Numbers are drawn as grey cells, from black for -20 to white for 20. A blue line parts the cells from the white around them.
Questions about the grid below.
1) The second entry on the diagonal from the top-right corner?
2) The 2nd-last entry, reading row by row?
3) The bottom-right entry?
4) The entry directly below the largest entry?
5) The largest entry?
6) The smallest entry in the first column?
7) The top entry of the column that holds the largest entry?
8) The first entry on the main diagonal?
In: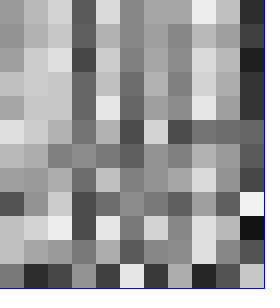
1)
5
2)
-7
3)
11
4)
-17
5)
18
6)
-7
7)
-13
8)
4

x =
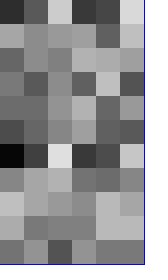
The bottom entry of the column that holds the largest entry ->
-7
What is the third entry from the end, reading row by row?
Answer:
3
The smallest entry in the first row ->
-13
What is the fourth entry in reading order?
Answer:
-11
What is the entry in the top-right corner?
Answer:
14
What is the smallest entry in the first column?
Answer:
-19
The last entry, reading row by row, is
-1
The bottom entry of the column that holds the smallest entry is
-2
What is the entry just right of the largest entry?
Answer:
-11
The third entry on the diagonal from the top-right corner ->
8
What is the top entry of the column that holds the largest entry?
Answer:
12
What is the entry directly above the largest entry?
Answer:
1
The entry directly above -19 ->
-8
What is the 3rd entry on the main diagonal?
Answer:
0
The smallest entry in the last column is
-7
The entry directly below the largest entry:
8
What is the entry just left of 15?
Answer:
-10
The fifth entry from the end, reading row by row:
3
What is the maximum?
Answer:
15

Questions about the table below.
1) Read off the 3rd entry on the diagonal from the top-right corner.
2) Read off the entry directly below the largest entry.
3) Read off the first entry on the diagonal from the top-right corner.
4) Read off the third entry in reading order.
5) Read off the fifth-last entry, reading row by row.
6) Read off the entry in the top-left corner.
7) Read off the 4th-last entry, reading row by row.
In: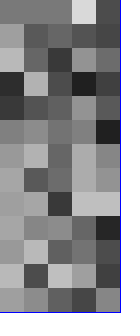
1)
-11
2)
-7
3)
-8
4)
-1
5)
5
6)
-1
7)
2

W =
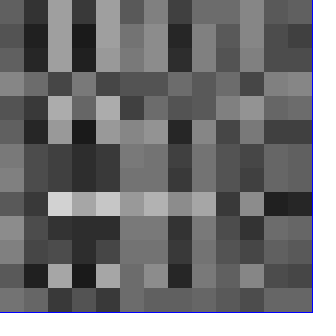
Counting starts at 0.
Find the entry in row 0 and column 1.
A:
-12
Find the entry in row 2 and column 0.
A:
-5
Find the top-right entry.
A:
-5
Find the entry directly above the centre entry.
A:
3
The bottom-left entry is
-2
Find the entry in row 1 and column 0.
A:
-7
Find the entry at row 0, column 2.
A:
5
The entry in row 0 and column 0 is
-5
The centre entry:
-2
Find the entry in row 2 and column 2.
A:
5
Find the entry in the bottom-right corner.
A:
-4
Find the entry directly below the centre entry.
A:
-2
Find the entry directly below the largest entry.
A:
-12
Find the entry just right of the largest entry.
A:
6
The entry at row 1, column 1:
-15
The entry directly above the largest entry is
-10
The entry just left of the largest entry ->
-11

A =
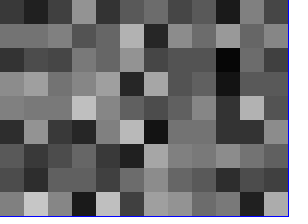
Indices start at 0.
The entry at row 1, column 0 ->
-2
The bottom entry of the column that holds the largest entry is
11
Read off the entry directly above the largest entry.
-13
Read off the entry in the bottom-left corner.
0
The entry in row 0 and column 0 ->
-11
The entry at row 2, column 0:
-12
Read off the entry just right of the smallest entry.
-3
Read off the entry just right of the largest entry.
1
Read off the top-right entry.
-9
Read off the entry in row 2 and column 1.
-8
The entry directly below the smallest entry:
-17
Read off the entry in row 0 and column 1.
-15
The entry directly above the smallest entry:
4
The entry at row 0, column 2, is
-10
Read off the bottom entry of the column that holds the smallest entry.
-1
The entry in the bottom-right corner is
7
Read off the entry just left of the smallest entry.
-7
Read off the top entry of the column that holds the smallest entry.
-16
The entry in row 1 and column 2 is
0
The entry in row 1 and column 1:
-2
